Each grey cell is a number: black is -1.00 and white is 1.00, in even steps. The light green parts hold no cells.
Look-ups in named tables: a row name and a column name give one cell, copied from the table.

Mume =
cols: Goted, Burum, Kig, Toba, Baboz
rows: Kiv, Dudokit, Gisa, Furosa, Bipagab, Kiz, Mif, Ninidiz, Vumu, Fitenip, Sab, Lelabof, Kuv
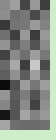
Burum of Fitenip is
-0.28
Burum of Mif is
0.32
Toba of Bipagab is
-0.35
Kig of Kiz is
-0.13
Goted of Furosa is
-0.11
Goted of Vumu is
-0.91
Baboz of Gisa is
0.02
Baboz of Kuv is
-0.11
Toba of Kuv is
-0.16
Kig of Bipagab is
-0.01
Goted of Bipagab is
0.16
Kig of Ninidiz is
-0.27
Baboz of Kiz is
-0.07
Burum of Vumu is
-0.37
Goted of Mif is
-0.18
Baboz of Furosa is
0.20
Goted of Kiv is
0.08
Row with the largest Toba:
Mif

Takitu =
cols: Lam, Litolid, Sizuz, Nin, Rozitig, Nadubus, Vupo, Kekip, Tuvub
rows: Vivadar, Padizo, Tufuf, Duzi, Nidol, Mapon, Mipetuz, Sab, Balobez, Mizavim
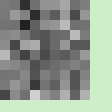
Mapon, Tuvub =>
0.20
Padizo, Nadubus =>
-0.28
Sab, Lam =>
-0.09
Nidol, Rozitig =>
-0.35
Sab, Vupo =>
0.08
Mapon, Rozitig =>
-0.42
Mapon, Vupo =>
-0.29
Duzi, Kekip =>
0.46
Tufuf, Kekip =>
-0.12
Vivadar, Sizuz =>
-0.63
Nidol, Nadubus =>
-0.17
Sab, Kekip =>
-0.33
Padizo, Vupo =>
0.21
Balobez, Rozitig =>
-0.10
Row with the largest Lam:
Mapon

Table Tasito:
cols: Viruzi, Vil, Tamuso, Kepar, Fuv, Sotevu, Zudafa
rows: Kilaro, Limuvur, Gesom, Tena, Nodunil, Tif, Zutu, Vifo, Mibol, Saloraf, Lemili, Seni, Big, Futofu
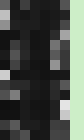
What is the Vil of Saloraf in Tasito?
-0.02
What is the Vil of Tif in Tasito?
-0.35
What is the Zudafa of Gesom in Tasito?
-0.44
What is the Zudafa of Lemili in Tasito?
0.79
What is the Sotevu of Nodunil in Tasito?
-0.10
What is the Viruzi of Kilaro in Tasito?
-0.24
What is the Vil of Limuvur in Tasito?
-0.79
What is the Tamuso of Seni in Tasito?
-0.79
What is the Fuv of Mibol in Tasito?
-0.82
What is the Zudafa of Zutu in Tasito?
-0.55
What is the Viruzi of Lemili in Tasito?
-0.88
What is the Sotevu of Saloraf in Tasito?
-0.68
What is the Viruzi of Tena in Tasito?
-0.86
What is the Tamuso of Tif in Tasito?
-0.69
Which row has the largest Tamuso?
Futofu

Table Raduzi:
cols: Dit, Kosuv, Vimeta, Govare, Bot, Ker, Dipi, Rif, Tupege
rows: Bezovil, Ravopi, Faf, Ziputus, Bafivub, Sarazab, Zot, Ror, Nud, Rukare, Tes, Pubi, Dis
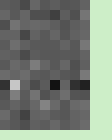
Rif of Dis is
-0.23
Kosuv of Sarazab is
-0.27
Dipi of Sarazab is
-0.30
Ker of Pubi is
-0.29
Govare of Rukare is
-0.10
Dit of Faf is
-0.38
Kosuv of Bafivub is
-0.14
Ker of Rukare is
-0.27
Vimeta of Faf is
-0.21
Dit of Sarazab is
-0.24
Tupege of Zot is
-0.25
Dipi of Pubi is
-0.32
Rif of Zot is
-0.37

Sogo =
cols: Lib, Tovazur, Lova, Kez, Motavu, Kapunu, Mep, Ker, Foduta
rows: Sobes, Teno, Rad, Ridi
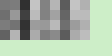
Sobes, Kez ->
0.54
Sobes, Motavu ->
0.02
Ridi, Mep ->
-0.28
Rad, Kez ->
0.22
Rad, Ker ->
0.22
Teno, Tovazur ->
0.19
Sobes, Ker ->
0.54
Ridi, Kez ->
0.34
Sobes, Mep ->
-0.28
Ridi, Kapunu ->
0.08
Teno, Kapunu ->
0.27
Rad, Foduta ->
0.38
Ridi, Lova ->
-0.55
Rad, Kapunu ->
0.45
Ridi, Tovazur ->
0.41
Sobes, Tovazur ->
-0.03
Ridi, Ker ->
0.34
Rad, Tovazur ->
-0.10
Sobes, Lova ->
-0.62

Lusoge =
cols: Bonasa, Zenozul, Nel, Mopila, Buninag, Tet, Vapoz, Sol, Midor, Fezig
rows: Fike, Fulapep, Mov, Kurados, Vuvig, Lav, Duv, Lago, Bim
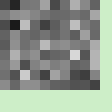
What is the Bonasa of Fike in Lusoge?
-0.44
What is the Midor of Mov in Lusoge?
-0.03
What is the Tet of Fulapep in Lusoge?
-0.18
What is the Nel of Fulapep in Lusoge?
0.16
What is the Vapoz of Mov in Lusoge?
-0.09
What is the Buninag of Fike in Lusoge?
0.27
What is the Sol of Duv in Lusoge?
-0.23
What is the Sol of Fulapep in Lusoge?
-0.09
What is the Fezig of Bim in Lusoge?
-0.48
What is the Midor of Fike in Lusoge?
0.07
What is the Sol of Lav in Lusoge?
0.69
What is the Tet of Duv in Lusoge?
-0.01
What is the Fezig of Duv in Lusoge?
0.41
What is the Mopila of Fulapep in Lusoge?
0.04
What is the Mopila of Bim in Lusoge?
0.11

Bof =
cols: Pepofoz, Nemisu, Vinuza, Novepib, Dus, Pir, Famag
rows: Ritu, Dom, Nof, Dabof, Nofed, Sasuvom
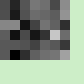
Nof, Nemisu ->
0.07
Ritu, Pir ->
-0.43
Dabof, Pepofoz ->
-0.27
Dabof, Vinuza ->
-0.42
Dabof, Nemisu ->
-0.87
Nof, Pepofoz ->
0.05
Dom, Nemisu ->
-0.80
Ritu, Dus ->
-0.13
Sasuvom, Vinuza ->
-0.64
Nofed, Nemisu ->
-0.32
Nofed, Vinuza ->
-0.36
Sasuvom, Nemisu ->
-0.99
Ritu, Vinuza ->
-0.33
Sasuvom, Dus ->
-0.13
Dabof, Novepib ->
-0.83
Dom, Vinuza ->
-0.36
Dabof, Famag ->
-0.15
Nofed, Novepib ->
-0.48
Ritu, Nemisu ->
-0.71
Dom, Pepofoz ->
-0.39

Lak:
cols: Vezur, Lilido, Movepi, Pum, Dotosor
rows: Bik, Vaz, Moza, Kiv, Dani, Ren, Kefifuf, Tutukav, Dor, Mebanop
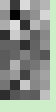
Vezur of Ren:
-0.29
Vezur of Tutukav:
0.06
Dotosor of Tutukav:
0.28
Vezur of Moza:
0.35
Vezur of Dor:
-0.08
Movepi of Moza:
-0.65
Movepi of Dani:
-0.65
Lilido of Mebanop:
-0.33
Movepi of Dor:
0.57

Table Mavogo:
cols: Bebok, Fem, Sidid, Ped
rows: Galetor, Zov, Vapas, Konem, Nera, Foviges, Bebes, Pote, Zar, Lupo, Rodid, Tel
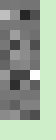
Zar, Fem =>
-0.64
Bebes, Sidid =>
0.06
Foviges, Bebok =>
-0.30
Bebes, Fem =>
0.02
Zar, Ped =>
-0.27
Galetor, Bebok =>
-0.07
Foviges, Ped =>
-0.07

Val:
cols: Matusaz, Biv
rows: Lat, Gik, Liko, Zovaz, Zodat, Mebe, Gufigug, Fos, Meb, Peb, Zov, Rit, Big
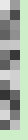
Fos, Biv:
0.64
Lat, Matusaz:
0.82
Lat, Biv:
0.22
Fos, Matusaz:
0.70
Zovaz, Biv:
0.12
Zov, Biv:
-0.48
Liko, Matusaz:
-0.13
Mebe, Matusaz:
-0.06
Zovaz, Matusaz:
-0.24
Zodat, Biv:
0.56
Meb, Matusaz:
-0.09
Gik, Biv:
-0.41
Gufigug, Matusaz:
-0.28
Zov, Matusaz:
0.37
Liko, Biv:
0.18
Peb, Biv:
-0.21

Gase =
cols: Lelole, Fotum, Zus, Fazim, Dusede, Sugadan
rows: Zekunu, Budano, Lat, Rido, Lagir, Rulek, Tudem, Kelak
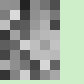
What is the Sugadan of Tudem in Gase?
-0.24
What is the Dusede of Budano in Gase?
0.24
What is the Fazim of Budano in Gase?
0.13
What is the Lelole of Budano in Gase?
-0.03
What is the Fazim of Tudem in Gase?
-0.46
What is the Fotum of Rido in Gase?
0.28
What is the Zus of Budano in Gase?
-0.53
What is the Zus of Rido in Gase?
-0.23
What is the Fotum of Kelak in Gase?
0.03
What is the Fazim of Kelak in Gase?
-0.32
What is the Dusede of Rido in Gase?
0.44
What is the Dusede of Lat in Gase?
0.40
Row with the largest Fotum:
Budano

